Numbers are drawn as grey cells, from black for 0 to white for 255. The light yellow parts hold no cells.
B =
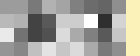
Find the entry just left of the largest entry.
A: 205
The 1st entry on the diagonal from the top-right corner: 143
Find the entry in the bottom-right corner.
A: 143
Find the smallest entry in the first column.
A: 149
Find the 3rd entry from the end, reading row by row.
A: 170
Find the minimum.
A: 47
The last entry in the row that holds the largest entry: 211
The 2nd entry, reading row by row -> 156
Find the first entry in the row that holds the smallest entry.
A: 185
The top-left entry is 156
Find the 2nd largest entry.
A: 234

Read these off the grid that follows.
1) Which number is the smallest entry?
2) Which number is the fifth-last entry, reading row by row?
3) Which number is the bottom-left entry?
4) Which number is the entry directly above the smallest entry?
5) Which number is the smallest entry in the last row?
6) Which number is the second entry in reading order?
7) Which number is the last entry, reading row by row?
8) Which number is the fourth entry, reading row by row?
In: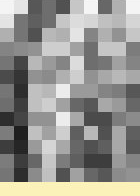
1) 31
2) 161
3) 117
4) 69
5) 45
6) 228
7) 146
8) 110

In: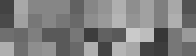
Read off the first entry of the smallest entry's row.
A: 111
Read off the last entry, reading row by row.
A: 105
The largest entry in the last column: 154
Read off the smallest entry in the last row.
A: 61
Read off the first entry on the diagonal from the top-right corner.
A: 82
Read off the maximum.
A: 202
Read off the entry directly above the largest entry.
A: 148
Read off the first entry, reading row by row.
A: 67
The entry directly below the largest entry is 168
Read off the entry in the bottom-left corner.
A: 175
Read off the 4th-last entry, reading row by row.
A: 67
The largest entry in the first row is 175
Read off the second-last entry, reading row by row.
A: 119
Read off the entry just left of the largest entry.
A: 89
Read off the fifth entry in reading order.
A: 134

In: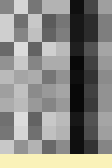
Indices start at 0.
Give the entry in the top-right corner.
159
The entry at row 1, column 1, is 112
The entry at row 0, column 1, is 213
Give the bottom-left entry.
200
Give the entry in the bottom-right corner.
133
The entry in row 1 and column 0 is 207
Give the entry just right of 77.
159
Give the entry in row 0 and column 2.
118
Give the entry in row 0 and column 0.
133
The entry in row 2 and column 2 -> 192
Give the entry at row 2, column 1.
133

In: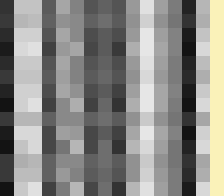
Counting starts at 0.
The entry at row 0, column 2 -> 195
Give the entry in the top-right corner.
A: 182
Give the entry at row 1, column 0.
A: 57
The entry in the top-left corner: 51
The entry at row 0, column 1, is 195
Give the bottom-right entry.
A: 216
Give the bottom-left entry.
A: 19
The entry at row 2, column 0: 43

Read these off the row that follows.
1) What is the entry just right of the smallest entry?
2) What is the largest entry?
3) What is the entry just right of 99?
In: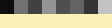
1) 113
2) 195
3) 52

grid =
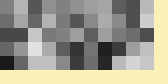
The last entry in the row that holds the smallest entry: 199
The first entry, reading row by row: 129
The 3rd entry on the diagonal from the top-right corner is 122
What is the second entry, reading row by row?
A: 179
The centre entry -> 158
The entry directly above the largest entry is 199
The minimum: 25
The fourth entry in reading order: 144
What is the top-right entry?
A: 185
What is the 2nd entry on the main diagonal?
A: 165
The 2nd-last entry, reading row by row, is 212
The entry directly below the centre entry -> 52
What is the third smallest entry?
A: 38
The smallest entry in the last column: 78
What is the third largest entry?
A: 205
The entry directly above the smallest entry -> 102

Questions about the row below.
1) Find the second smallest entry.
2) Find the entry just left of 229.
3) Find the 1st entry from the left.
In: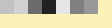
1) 107
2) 33
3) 194
